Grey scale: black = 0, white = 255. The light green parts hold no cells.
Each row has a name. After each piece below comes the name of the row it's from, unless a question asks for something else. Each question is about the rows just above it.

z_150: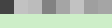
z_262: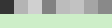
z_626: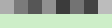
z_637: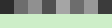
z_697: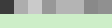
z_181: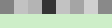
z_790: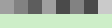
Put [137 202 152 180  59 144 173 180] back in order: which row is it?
z_697
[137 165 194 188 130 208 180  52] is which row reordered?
z_262

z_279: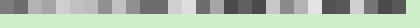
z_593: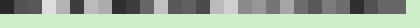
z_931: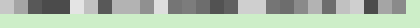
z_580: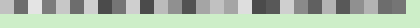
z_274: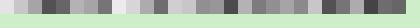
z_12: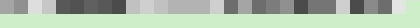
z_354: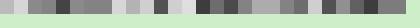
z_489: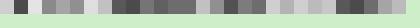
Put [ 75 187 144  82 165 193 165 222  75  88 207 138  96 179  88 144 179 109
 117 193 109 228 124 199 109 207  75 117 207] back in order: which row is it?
z_580
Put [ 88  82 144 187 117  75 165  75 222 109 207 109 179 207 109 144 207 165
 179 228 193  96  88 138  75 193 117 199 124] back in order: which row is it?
z_580
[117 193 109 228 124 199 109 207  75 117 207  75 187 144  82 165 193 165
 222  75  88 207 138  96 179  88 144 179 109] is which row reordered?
z_580
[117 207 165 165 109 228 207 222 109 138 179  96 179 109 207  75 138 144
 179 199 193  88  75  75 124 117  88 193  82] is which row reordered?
z_931
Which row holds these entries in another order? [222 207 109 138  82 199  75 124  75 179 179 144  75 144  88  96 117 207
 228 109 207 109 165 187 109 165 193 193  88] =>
z_279
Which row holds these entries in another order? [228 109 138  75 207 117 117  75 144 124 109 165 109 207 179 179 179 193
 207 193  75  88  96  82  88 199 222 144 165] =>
z_12

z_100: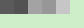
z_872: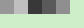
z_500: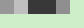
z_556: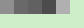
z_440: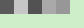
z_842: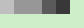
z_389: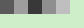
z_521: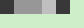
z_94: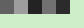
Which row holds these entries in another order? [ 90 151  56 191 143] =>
z_872
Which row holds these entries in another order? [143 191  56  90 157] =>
z_389
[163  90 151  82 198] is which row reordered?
z_100
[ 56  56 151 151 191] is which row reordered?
z_521
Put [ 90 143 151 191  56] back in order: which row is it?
z_872
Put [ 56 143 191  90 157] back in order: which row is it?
z_389
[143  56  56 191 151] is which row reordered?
z_500

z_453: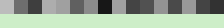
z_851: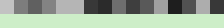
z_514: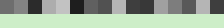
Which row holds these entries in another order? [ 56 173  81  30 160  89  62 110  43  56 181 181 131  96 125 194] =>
z_851
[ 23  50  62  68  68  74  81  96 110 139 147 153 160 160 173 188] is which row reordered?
z_453

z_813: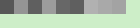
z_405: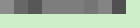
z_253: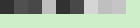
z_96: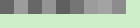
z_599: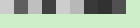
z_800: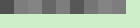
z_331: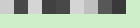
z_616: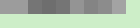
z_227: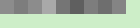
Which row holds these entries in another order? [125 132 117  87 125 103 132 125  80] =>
z_800
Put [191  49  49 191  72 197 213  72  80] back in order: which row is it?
z_253
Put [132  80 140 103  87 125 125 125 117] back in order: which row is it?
z_405
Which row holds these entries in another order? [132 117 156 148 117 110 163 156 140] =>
z_616

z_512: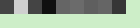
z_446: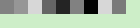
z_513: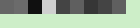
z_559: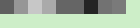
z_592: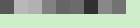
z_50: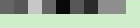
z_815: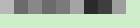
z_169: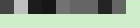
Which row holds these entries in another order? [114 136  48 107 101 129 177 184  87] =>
z_592
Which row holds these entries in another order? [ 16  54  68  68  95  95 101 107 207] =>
z_513
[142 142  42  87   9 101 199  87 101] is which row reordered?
z_50
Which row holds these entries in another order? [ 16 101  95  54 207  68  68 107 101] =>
z_512

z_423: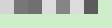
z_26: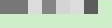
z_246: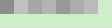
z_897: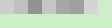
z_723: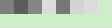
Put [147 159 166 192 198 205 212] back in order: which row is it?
z_897
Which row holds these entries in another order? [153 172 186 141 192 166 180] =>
z_246
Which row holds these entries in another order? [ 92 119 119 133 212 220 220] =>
z_26
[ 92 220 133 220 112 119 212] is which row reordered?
z_423
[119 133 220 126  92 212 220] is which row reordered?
z_723
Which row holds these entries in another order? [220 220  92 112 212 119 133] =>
z_423
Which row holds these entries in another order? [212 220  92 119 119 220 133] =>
z_26

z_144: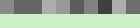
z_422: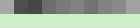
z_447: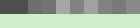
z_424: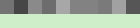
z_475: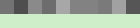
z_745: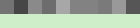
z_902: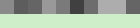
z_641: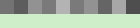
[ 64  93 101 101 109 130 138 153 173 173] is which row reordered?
z_144
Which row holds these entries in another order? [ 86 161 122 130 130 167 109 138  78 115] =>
z_475
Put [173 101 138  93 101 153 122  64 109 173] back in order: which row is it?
z_902
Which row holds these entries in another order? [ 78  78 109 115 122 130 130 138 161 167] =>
z_447

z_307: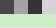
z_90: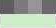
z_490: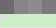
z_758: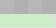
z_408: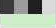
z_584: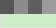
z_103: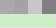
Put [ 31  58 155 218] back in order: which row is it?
z_408
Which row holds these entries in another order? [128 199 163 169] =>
z_103
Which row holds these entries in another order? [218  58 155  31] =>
z_408
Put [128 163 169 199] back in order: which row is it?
z_103

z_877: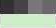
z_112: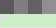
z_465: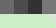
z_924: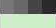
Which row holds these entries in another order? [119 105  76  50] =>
z_465
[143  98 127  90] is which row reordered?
z_112
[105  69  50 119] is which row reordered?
z_877
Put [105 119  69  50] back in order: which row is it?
z_877
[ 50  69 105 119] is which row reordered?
z_877
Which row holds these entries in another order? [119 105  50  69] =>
z_877

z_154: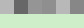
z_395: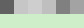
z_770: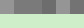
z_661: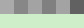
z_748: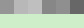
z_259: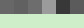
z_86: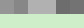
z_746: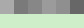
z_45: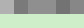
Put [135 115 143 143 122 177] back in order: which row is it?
z_45
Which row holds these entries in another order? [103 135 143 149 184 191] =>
z_748

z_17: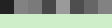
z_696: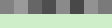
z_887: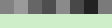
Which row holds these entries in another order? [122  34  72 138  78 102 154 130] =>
z_887
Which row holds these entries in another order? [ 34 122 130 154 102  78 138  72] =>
z_887
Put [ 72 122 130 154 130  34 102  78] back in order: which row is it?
z_17

